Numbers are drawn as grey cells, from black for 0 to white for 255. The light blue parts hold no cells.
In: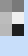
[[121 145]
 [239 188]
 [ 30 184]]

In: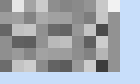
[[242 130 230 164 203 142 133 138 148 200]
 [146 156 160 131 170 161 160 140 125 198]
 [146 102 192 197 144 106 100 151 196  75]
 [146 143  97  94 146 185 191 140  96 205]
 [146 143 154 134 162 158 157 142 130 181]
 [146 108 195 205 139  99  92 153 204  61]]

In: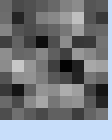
[[ 90 106  74  80  90 104 129 140  85]
 [ 56 109  36  79 127 136 158 192  83]
 [103 133  84  76  88 100 119 158  99]
 [115  63  99  62  13  78 140  55  57]
 [112 142 103 106 135  95  63 152 136]
 [161 140 199 150 118  62   2  32 168]
 [101  84 144 147 126  88  73  35 118]
 [ 20  56  19  98 148 141 173 159  64]
 [ 37 106  74 138 167 118 141 147  89]
 [117  77 112  91  73  96  96  61 100]]

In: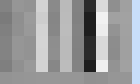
[[160 131 150 147 211 138 186 130  43 218 143]
 [162 123 143 155 205 134 187 129  30 241 161]
 [161 128 144 153 211 135 188 131  30 236 147]
 [160 131 150 147 212 142 186 130  42 217 141]
 [160 131 150 147 211 143 186 129  43 217 140]
 [161 127 144 153 211 135 188 131  30 239 147]
 [150 147 149 150 151 151 150 150 144 145 150]]

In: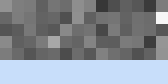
[[124 146 126 123  96 117 109 142 130  55  78  96  87  59]
 [246 103 125 117  99 103  80 144  96 114 117  99 112 108]
 [ 86  84  92 120  95  88 137 110 115  72 123  95 113 109]
 [149 138  96 102 123 168 107 100 132  94  93 123 119  61]
 [147 124 106  85 101 106  76 108  88 129 111 101  81  98]]

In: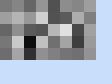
[[158 121 133 102 149  81 141 134]
 [127 159 180 152 207  82  91 173]
 [161 102 143  91  85 183 224  73]
 [154 119 201  13 192 112 164  62]
 [147 109 165  48 144 128 116 112]]

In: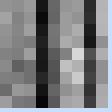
[[180 147 143 154  22 103 149 155  43]
 [182 163 131 147  11 101 156 147  47]
 [180 147 134 159  24 117 156 173  29]
 [144 143 131 124  33 115 171 159  23]
 [174 130 126 158  25  91 129 215  81]
 [144 138  96 112  24  84 192 177  60]
 [145 127 124 112  39  80 163 202  67]
 [169 108 152 146  19 101 145 160  50]
 [172 157 121 116   7  89 164 170  62]]

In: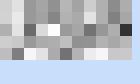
[[173 209 225 153 165 145 182 163 205 176 140]
 [167 210 233 153 162 134 178 170 226 176 129]
 [ 50 176 227 107 218 253 154 166 115 151 174]
 [184 206 200 153 171 174 191 145 146 178 168]
 [201 189 126 246 226 171 114 179 236 246 200]]

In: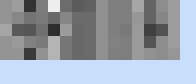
[[156 147 157  51 125 238 108  91  96 144 127 126 166 100 141]
 [156 147 135 116 122 104 134 107 107 144 127 126 151 100 134]
 [156 165  89  86 112  45 155 104 107 144 127 121 154  64  81]
 [156 147 154 129 122 180 118 104 107 144 129 126 155  84 141]
 [150 147 148  57 146 180 118 104 107 144 127 126 155 146 141]]
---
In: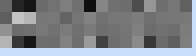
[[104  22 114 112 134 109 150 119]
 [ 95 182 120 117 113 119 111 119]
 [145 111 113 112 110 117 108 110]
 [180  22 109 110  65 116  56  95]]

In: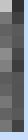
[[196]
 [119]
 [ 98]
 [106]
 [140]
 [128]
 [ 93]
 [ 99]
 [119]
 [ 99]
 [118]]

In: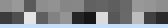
[[144  90 146 135 100 104 149]
 [ 60 228 130  37 219 105  65]]

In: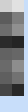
[[208]
 [ 92]
 [109]
 [ 43]
 [ 98]
 [106]
 [ 95]
 [ 69]]

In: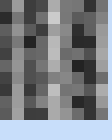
[[ 78  61 172 118 115]
 [ 43  62 203  91 130]
 [ 94  91 158  47 153]
 [ 79  35 184  42 157]
 [ 65 101 188 113 167]
 [102  80 173  35 158]
 [ 67  80 129 105 109]
 [ 57  57 190 119 172]
 [ 98  89 170  40 152]
 [ 91  61 170 108 117]]

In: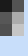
[[26]
 [87]
 [79]]

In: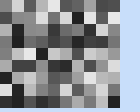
[[132  91 231  98  74]
 [ 77 140 115  33  91]
 [178 138  57 124 212]
 [121 109  65  38  60]
 [127 232 200  80 186]
 [171  66  54 179 147]
 [ 35 203  87 159 185]
 [223 185 102  92 213]
 [ 48  83  67 171 190]]

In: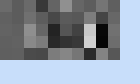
[[107 106 100 102 117]
 [ 97 112  72  88  69]
 [ 99 143  35  66   8]
 [ 96 137  40  56   6]
 [ 95  75 124 118 132]]

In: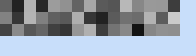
[[ 98 178 156  99  90 184 153  61]
 [130 180  96 174  34 113 179 202]
 [ 67  87  64 150  61 136 134 142]]
